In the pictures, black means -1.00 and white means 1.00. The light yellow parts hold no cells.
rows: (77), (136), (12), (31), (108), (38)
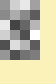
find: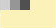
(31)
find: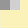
(77)

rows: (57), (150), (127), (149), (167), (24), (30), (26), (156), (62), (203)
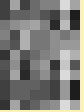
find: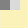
(57)
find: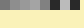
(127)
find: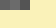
(150)
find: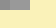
(167)
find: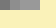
(167)

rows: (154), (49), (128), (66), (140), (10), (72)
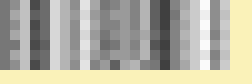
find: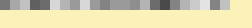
(10)
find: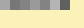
(154)
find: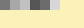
(66)

